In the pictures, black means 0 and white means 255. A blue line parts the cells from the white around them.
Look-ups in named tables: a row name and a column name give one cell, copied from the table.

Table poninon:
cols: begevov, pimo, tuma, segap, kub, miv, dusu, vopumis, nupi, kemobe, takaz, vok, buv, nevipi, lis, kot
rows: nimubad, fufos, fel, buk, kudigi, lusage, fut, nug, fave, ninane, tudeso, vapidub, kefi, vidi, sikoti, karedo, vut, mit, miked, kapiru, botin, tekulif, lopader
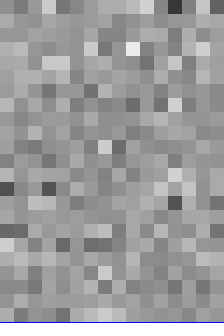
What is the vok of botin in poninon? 143
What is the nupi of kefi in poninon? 166
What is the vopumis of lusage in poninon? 154
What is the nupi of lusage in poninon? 164
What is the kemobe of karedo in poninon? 167
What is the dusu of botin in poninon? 179
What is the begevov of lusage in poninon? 160
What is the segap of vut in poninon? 153
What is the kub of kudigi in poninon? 200
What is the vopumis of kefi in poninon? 130

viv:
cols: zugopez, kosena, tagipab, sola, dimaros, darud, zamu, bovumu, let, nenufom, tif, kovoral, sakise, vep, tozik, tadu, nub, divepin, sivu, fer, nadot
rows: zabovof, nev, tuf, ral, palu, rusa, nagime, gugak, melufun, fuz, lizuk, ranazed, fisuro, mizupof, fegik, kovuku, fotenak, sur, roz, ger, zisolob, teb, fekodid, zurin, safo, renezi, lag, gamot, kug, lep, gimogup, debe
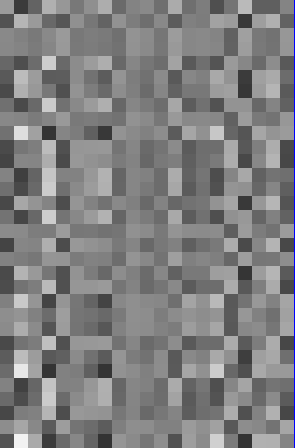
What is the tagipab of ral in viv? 123
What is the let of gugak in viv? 103
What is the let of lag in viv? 146
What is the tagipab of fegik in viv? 148
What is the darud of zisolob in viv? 150
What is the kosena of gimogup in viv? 166
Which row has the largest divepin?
zabovof

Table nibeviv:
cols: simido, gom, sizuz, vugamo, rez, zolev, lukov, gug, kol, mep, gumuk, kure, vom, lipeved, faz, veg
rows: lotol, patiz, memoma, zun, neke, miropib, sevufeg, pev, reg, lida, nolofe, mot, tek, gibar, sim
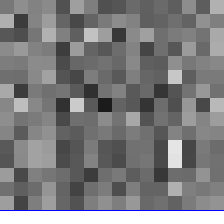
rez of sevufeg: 117
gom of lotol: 142
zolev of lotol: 159
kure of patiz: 99
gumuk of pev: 52
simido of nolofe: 89
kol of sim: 126
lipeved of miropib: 94
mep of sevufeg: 89
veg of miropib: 122
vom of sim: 98
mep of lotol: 106
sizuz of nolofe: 162
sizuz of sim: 126

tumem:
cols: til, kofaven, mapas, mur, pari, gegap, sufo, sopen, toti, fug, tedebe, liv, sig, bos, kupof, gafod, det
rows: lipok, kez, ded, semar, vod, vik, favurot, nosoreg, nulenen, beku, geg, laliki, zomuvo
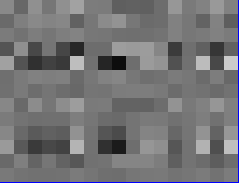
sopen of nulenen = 108
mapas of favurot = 109
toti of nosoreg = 99
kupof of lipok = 130
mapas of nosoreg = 140
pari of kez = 135
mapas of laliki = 100

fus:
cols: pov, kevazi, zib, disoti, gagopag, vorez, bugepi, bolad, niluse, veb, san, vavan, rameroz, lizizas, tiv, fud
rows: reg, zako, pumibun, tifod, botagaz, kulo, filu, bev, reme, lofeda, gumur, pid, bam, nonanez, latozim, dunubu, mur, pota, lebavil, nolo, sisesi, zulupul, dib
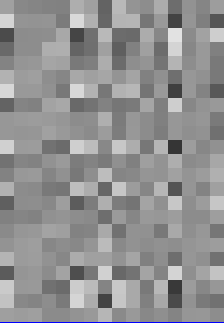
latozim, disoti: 136
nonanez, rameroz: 84
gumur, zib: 156
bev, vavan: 127
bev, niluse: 118
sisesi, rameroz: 57
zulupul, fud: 113
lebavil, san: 128
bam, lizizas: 148
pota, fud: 157
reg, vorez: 174

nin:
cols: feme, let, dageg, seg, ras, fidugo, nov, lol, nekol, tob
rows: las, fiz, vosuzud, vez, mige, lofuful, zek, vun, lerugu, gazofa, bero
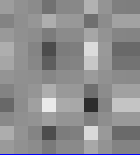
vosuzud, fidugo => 139
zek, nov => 111
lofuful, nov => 155
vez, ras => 124
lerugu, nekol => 153
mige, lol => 151
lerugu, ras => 148
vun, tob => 196
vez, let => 147
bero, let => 145
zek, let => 143
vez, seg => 76
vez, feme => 174
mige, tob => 115
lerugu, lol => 142
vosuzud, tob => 132
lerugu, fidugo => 148
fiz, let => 143

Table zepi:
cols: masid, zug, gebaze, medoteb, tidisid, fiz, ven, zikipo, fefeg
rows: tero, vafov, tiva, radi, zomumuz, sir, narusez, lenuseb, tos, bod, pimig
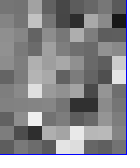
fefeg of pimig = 115
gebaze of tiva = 99
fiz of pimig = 221
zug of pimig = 121
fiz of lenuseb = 48
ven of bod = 183
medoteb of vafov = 117
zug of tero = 115
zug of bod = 77
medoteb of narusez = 154

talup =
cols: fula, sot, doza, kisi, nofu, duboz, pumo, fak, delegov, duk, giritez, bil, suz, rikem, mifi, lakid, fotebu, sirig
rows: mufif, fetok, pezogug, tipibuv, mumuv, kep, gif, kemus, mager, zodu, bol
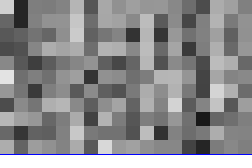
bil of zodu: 50
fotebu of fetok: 122
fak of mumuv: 95
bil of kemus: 132
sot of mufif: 37
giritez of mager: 126
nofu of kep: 147
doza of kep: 127
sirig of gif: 108
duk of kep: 111
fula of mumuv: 136
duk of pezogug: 51
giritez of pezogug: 182
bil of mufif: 151
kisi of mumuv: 92
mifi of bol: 37
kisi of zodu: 95

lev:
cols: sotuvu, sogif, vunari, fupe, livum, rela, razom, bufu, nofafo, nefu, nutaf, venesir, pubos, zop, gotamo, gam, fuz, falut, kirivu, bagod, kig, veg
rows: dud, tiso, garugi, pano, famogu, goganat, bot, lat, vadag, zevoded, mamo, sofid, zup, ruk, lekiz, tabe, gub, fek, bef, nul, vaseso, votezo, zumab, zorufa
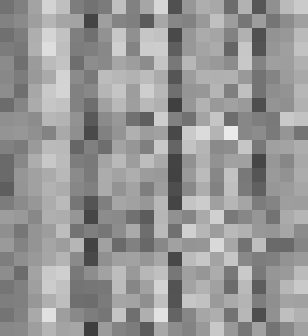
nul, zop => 160
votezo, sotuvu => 126
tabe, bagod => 115
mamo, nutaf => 127
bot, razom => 136
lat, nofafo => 185
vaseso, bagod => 147
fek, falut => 114
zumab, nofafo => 196
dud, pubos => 80
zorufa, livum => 163
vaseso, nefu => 134
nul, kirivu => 121
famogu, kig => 158
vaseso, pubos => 83
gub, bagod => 150
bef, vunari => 153
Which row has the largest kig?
vadag

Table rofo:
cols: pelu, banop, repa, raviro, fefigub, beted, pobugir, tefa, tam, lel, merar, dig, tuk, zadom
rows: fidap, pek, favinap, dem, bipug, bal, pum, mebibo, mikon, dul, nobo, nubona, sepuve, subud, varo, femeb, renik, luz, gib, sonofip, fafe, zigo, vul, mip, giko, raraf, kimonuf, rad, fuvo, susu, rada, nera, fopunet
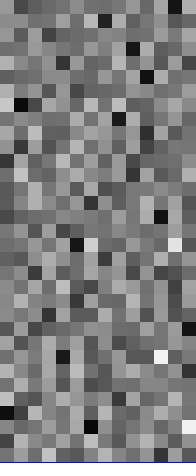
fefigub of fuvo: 173
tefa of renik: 115
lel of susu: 97
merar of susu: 138
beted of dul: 137
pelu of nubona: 54
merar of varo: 178
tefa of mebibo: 114
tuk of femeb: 168
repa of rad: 121
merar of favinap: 113
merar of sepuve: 162
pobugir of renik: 119

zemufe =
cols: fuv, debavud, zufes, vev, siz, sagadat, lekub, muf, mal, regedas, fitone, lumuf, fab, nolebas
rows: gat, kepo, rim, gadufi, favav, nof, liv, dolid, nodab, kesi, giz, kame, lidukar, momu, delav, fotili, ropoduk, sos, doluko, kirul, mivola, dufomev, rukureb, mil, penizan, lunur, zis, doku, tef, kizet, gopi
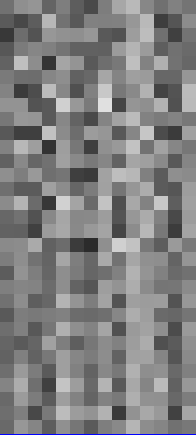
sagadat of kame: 137
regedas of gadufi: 180
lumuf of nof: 103
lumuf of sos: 93
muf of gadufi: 96
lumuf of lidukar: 91
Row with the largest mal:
sos

